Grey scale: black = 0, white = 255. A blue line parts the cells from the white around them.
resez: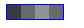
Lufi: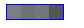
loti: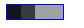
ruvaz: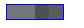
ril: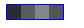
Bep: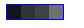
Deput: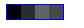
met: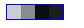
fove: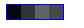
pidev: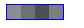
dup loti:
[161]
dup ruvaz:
[118]

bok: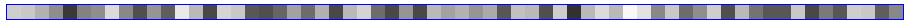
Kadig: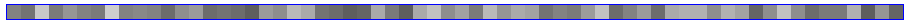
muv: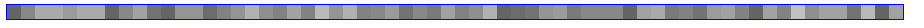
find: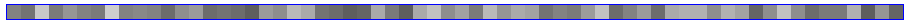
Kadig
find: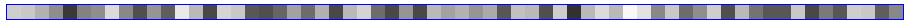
bok
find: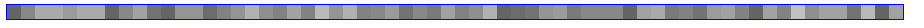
muv

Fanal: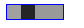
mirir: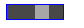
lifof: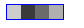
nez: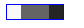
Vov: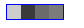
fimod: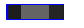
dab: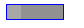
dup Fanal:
[153]
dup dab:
[145]
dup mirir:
[72]

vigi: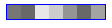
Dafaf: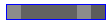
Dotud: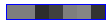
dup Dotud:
[126]
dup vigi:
[104]
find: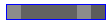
Dafaf
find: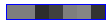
Dotud
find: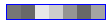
vigi

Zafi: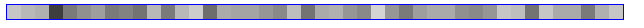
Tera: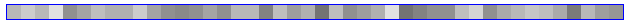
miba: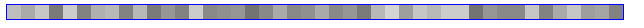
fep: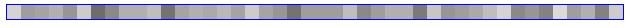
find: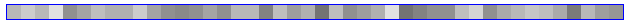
Tera
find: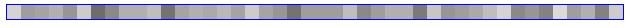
fep

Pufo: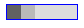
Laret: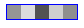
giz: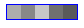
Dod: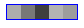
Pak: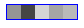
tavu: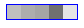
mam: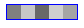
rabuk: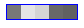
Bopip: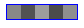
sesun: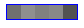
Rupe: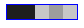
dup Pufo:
[221]
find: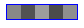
Bopip
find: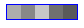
giz
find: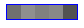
sesun
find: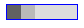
Pufo

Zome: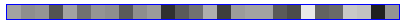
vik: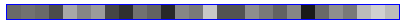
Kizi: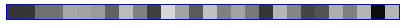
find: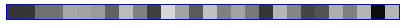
Kizi
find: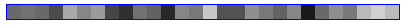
vik
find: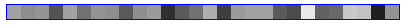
Zome

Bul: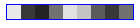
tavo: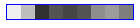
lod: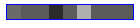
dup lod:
[91]
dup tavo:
[83]
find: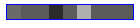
lod
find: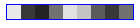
Bul
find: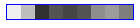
tavo

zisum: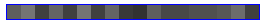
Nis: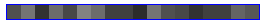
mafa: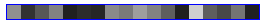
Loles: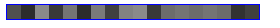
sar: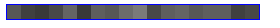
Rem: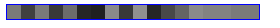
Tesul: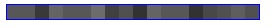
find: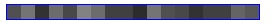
Nis
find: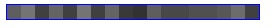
zisum
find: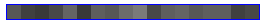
sar
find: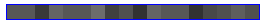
Tesul

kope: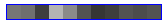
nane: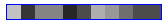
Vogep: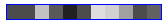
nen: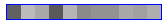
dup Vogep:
[76]
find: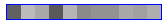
nen
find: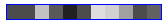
Vogep

